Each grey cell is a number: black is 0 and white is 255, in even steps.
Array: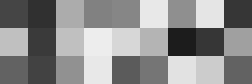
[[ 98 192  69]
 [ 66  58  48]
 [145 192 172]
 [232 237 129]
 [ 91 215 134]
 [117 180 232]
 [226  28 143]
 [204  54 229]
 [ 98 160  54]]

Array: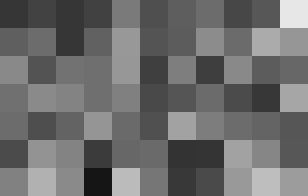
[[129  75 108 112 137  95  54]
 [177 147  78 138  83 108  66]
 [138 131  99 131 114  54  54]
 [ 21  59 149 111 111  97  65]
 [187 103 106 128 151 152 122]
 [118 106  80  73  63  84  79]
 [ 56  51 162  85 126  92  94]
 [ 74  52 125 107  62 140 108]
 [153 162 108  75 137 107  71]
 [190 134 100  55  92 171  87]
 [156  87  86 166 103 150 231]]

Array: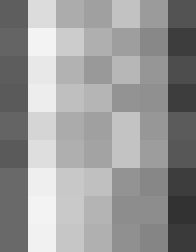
[[105 105 105  90 100  90  93 100  94]
 [241 243 239 222 213 237 232 243 220]
 [198 201 200 175 171 191 178 204 172]
 [176 180 192 163 160 181 153 175 160]
 [144 141 147 195 195 147 183 158 194]
 [133 141 135 157 151 144 150 136 155]
 [ 58  50  61  87  91  61  77  61  83]]

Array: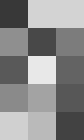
[[208 138  89 143  56]
 [186 163 232  72 211]
 [ 66  87  99 124 211]]

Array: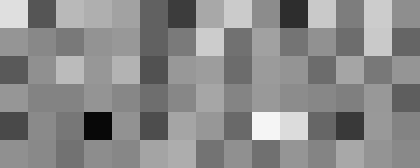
[[144  73 150  89 149 223]
 [137 138 131 144 136  85]
 [114 119 131 187 121 185]
 [141   8 148 151 147 175]
 [135 146 135 179 152 162]
 [164  77 110  81  97  97]
 [173 165 135 152 122  60]
 [115 151 166 157 204 168]
 [144 105 132 108 113 203]
 [112 245 153 155 161 140]
 [149 220 140 148 116  45]
 [132 102 135 108 145 201]
 [168  57 127 165 109 125]
 [148 153 152 120 201 204]
 [137 131  94 149 101 142]]

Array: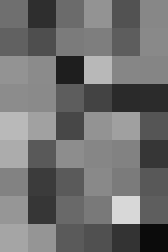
[[165 150 130 172 185 140 147  97 111]
 [149  54  59  89 161 138 139  78  46]
 [ 90 105  90 141  71  93  30 123 107]
 [ 80 121 137 134 147  67 184 126 147]
 [ 51 216 123 130 160  42 134  93  82]
 [ 11  94  88  54  85  43 133 137 135]]

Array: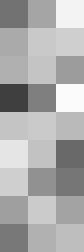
[[120 159 207 229 196  63 176 170 114]
 [177 203 145 194 202 127 196 201 165]
 [190 163 118 105 186 251 156 207 243]]

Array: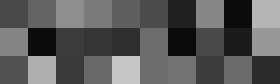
[[ 82 132  72]
 [174  11 100]
 [ 58  59 143]
 [105  53 122]
 [198  47  95]
 [108 108  75]
 [115  11  32]
 [ 60  73 134]
 [107  27  11]
 [ 44 152 181]]

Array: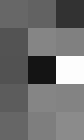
[[102  92  82  83 103]
 [126 133  20 133  98]
 [139 131 253 128  50]]
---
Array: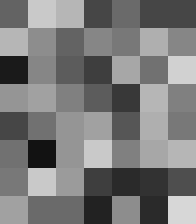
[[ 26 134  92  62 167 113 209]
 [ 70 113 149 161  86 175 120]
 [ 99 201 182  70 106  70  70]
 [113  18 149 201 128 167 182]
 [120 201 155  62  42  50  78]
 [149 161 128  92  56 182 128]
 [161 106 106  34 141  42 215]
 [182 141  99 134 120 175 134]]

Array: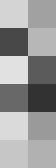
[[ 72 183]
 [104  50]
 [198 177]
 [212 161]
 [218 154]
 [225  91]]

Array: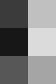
[[ 23 219]
 [ 59 192]
 [ 87 165]]

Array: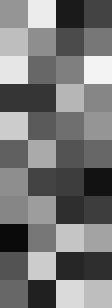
[[ 10 119 197 163]
 [ 53  53 182 134]
 [ 83 204  38  46]
 [ 96 170  83 103]
 [103  32 218 190]
 [134 157  46  61]
 [142  67  61  18]
 [149 236  26  67]
 [190 142  75 119]
 [204  90 111 149]
 [230 103 127 243]]

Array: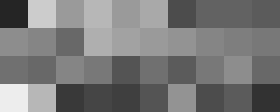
[[ 37 204 154 183 154 169  76  98  98  91]
 [112 104 133 120  84 112  91 120 141 104]
 [141 133 104 175 162 154 147 133 126 120]
 [237 183  57  69  63  84 147  76  91  50]]

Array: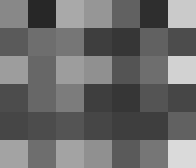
[[ 70  76  84  70  62  62  97]
 [ 76 103 124  62  54  84  70]
 [ 90 110 118  62  54  97  76]
 [136  39 169 150  97  46 202]
 [157 103 157 144  84 110 210]
 [163 110 163 144  90 118 218]]

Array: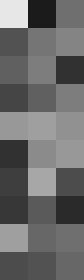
[[ 49 139 152]
 [ 55  90  42]
 [ 62 167  76]
 [ 69  96 125]
 [ 76  82 103]
 [ 82 117 132]
 [ 96 125  49]
 [152 159 145]
 [159 103 111]
 [231  27 111]]
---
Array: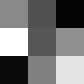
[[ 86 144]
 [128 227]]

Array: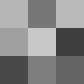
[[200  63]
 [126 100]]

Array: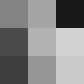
[[178 210]
 [150 201]]

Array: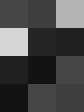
[[37 32]
 [19 70]]

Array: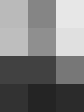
[[143 224]
 [ 65 119]]

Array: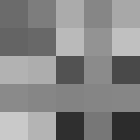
[[104 186]
 [173  82]]
